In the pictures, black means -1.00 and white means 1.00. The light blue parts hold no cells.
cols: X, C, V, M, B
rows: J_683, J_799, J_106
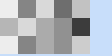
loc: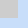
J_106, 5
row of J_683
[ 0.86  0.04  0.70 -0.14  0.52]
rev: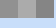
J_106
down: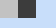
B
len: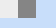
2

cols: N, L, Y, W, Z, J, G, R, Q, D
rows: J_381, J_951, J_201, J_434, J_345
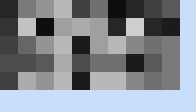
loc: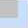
J_951, 2
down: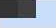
N
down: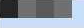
Q
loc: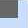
J_201, 2

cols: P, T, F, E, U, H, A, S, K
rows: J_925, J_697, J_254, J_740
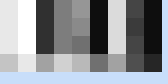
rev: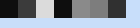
J_697
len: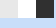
3
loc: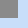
J_697, 5

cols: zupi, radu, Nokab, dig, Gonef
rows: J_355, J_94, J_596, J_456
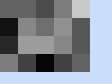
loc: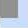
J_94, 4
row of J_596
[-0.69  0.22  0.22  0.06 -0.32]
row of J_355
[-0.22 -0.22 -0.40 -0.03  0.58]
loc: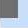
J_94, 3
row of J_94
[-0.87  0.06 -0.13  0.14 -0.32]
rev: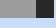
J_596

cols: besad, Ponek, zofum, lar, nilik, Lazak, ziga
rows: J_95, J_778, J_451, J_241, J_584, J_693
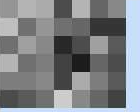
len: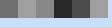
6
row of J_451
[-0.12  0.25  0.07 -0.68 -0.40  0.25 -0.30]
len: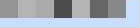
7
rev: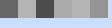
J_95
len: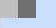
2

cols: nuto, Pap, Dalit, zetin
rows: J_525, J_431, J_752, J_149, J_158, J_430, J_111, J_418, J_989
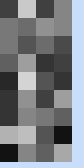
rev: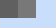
J_111
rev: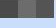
J_752
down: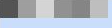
Pap
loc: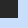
J_158, 1
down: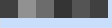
Dalit

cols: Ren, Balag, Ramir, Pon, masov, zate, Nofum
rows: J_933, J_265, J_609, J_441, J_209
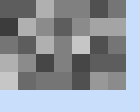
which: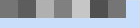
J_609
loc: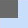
J_209, 2
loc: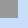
J_209, 6
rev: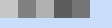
J_609
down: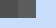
zate

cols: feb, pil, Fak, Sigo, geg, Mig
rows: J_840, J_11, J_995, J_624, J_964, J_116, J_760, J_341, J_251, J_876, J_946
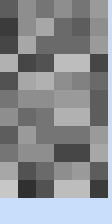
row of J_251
[-0.08  0.11  0.11 -0.45 -0.45  0.31]
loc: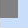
J_964, 5

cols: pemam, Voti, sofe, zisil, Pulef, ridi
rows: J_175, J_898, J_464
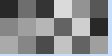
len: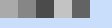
5
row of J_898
[ 0.05  0.25  0.43 -0.22  0.62 -0.69]
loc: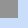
J_175, 5

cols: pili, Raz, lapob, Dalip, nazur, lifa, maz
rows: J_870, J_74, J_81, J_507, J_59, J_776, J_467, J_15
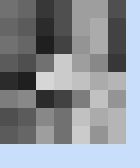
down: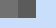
pili
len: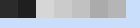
7
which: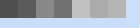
J_467
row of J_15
[-0.29 -0.20  0.24 -0.11  0.59  0.16  0.42]
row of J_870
[-0.11 -0.20 -0.57 -0.38  0.24  0.24 -0.38]

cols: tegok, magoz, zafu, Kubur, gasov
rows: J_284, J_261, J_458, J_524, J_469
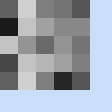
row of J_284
[-0.25  0.62 -0.01 -0.09 -0.34]
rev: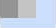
J_458
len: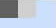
2
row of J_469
[-0.25  0.62 -0.01 -0.70 -0.34]
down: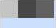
tegok
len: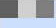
3
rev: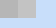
J_524

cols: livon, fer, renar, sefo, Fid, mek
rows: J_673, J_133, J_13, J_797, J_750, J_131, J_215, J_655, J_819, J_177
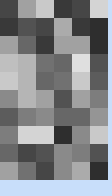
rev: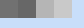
J_750
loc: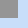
J_215, 6
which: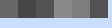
J_819

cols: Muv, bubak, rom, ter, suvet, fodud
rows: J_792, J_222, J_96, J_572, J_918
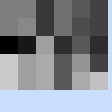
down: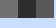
ter
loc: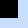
J_96, 1
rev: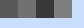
J_792
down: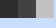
fodud
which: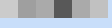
J_918
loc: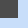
J_222, 5
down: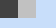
fodud

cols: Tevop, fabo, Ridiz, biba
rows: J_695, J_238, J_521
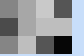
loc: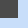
J_238, 1
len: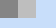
2
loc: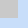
J_695, 3
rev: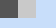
J_695
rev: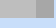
J_238

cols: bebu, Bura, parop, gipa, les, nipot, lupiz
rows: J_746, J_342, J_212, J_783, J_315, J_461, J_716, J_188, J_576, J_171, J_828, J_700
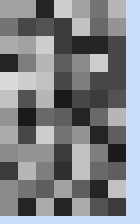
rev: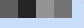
J_188
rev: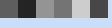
J_188
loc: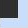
J_171, 4
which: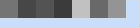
J_342
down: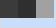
gipa
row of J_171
[-0.54  0.43 -0.01 -0.63  0.51 -0.18 -0.26]

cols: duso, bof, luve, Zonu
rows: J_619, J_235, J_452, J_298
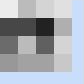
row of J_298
[0.19 0.27 0.27 0.57]
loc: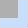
J_235, 4
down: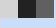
luve

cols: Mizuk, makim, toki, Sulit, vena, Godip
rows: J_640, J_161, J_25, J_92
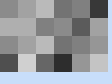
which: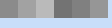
J_25
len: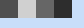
4
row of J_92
[-0.38  0.63 -0.20 -0.65  0.18  0.54]
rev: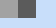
J_161
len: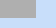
2

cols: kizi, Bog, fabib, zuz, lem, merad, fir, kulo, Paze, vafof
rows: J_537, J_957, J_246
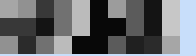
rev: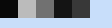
J_957
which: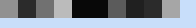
J_246
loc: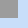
J_537, 7
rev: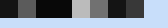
J_957
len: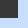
1
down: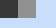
kizi
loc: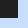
J_246, 8

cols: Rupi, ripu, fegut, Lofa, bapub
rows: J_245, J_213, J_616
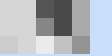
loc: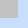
J_616, 4
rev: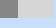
J_213
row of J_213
[ 0.68  0.68  0.05 -0.43  0.33]
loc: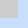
J_616, 1

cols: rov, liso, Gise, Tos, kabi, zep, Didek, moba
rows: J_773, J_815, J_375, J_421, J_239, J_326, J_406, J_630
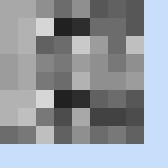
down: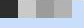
kabi
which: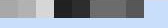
J_815
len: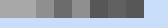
8
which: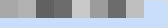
J_375
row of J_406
[ 0.40  0.50 -0.06 -0.40  0.32 -0.48 -0.48 -0.40]
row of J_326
[ 0.40  0.40  0.68 -0.74 -0.65 -0.24 -0.15 -0.32]
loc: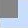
J_421, 3

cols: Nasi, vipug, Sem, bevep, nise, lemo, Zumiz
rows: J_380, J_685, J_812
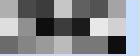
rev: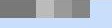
J_812
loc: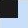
J_685, 5

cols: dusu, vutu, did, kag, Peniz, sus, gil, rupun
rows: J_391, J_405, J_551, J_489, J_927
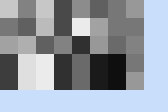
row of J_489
[-0.52  0.75  0.84 -0.62 -0.17 -0.80 -0.88 -0.07]
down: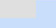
vutu
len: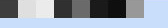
8
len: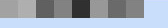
8
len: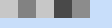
5
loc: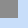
J_391, 5

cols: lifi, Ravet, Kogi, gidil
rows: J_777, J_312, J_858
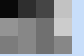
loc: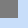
J_858, 1
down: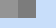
lifi
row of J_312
[ 0.16  0.06 -0.12  0.60]
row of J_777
[-0.93 -0.64 -0.46  0.52]

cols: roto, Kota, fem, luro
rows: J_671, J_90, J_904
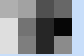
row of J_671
[ 0.37  0.27 -0.37 -0.19]
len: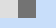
2
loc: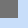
J_90, 2
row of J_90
[ 0.74 -0.10 -0.70 -0.95]

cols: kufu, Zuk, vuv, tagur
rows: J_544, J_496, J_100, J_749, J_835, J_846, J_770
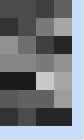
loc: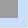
J_846, 4
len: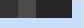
4
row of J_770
[-0.60 -0.41 -0.70 -0.70]
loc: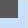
J_846, 1
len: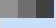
3

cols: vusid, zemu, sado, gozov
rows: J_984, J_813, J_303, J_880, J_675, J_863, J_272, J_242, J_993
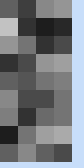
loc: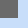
J_272, 3
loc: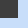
J_984, 2
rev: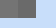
J_272
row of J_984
[-0.25 -0.51  0.07  0.17]
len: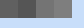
4
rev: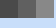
J_993

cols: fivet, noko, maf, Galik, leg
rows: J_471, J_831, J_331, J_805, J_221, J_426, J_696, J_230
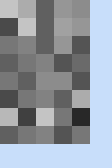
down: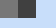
noko
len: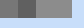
4
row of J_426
[-0.42 -0.07  0.02 -0.25  0.35]
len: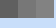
3
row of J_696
[ 0.44 -0.50  0.54 -0.07 -0.69]
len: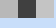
3
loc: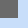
J_805, 5

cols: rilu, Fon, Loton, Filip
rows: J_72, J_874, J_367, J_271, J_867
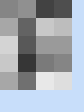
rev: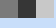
J_271
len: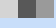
3
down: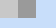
Loton

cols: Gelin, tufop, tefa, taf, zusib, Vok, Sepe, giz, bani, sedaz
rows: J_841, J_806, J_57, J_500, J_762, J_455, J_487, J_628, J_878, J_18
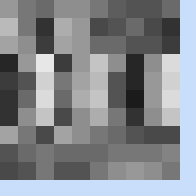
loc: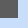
J_841, 7
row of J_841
[ 0.19 -0.07 -0.17  0.11  0.11 -0.07 -0.27 -0.35 -0.35 -0.17]
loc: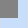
J_878, 10
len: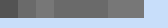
8

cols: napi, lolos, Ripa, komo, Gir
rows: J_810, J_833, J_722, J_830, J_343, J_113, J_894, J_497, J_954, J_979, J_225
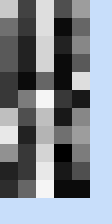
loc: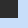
J_225, 1
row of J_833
[-0.12 -0.56  0.74 -0.91 -0.20]
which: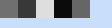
J_833
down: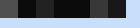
komo
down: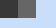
lolos
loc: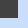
J_810, 2
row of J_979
[-0.73 -0.56  0.82 -0.81 -0.38]

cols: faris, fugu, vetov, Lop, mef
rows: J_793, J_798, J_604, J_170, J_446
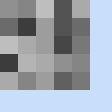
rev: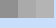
J_170
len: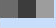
3
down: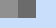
faris
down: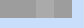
vetov
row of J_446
[ 0.33  0.04  0.23 -0.25 -0.06]
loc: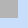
J_170, 2

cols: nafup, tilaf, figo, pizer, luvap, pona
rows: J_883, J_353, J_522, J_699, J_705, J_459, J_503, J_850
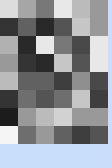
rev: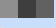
J_705
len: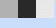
3
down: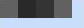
tilaf
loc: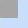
J_883, 2
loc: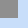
J_705, 5

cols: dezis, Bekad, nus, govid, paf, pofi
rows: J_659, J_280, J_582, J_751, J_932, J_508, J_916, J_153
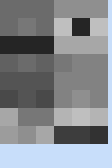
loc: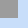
J_153, 1
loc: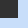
J_153, 6
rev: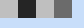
J_280
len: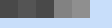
5
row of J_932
[-0.34 -0.34 -0.34  0.02  0.02  0.02]

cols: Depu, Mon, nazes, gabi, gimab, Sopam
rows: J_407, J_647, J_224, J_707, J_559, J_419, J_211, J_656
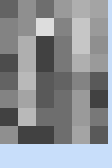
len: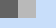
2
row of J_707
[-0.40  0.37 -0.49 -0.06  0.37  0.21]
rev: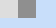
J_647
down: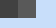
nazes
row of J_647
[0.03 0.12 0.73 0.03 0.55 0.21]
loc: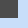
J_707, 1
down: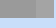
gimab

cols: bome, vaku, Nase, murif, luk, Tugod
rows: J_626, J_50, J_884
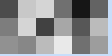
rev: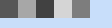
J_50
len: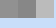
3
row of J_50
[-0.02  0.67 -0.49  0.31 -0.32  0.47]
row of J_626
[-0.40  0.57  0.67 -0.12 -0.83 -0.22]

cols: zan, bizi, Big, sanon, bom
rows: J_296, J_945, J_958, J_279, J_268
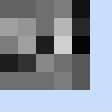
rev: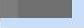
J_268
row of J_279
[-0.77 -0.61  0.07 -0.13 -0.32]
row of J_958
[-0.03  0.25 -0.77  0.62 -0.96]
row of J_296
[-0.23 -0.23 -0.13 -0.03 -0.87]
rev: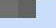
J_296
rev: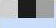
J_958

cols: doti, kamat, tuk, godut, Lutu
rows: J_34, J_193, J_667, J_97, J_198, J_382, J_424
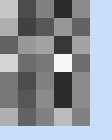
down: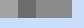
Lutu
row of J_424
[ 0.37 -0.23  0.01  0.47  0.01]
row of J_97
[ 0.66 -0.15 -0.07  0.93 -0.15]
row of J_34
[ 0.56 -0.40  0.01 -0.66  0.09]
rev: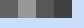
J_193

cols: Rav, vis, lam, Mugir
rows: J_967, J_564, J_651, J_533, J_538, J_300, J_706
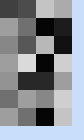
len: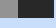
3
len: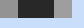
4
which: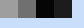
J_564
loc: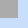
J_967, 4

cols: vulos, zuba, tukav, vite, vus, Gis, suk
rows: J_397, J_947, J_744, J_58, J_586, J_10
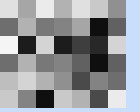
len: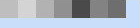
7
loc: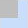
J_586, 1
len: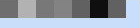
7
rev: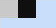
J_10

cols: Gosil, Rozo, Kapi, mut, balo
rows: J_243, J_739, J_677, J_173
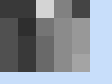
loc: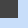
J_243, 5
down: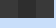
Rozo
